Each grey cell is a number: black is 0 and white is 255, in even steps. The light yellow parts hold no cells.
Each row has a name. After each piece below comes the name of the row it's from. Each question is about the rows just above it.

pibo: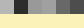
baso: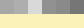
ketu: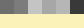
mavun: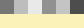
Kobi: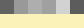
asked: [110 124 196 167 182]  ketu
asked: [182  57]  ketu
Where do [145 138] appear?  baso

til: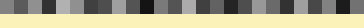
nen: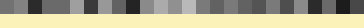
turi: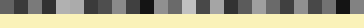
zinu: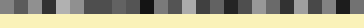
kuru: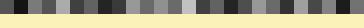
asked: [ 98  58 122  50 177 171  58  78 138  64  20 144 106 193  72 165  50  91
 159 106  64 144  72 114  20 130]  turi
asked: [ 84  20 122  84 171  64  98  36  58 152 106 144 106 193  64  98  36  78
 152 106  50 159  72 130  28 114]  kuru
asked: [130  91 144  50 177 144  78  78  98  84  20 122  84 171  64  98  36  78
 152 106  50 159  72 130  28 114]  zinu
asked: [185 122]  nen
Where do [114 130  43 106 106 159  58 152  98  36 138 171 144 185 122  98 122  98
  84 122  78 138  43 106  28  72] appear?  nen

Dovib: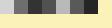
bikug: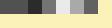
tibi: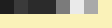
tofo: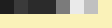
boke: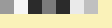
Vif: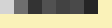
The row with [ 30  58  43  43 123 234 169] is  tibi
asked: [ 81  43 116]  bikug
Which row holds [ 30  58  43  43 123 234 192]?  tofo
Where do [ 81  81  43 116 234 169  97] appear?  bikug
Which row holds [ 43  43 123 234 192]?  tofo

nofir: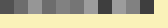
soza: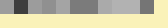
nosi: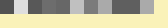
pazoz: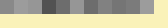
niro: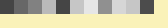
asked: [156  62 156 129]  nofir
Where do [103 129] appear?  niro
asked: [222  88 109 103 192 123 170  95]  nosi
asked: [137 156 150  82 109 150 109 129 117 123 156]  pazoz
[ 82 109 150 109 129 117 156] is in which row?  nofir
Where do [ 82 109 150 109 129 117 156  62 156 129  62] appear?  nofir
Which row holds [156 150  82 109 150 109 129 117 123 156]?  pazoz

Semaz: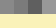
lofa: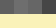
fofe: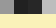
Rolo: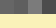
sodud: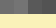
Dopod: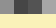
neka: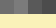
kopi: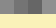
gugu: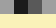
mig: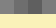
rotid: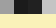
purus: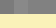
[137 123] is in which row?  Semaz
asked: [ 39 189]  fofe
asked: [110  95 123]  mig
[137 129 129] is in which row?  purus
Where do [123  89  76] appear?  neka

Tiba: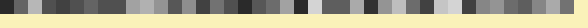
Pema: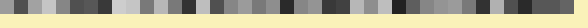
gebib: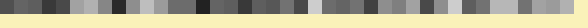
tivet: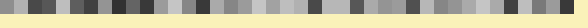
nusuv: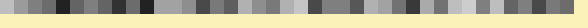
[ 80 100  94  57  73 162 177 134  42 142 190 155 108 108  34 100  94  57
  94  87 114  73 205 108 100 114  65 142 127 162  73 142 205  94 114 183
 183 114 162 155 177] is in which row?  gebib
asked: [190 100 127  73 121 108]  nusuv
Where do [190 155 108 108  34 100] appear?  gebib
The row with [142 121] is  nusuv

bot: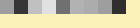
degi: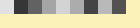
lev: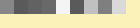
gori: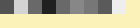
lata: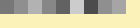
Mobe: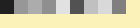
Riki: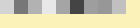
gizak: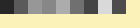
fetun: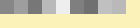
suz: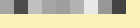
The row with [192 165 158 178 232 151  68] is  suz
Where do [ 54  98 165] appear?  degi
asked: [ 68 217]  gizak
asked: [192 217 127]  Mobe
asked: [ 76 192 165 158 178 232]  suz
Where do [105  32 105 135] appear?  gori

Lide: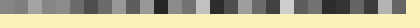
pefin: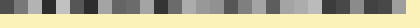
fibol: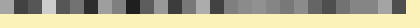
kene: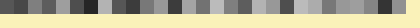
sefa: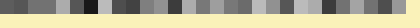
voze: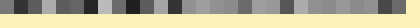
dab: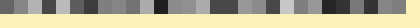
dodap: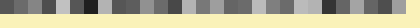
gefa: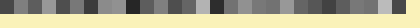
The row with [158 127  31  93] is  fibol
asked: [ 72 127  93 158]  kene
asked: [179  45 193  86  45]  pefin
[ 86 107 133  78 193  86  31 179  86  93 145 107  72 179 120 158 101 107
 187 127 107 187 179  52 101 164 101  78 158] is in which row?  dodap
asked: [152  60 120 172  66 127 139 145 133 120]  fibol

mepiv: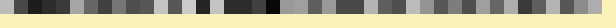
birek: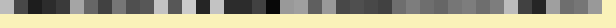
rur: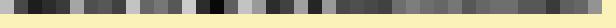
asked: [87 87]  rur
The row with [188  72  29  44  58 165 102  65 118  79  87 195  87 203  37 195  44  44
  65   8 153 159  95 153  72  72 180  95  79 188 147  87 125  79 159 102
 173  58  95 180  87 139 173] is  mepiv

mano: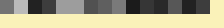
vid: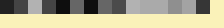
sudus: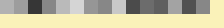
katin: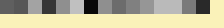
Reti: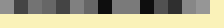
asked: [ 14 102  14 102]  vid
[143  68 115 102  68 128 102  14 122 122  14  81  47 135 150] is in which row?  Reti
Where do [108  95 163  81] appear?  sudus

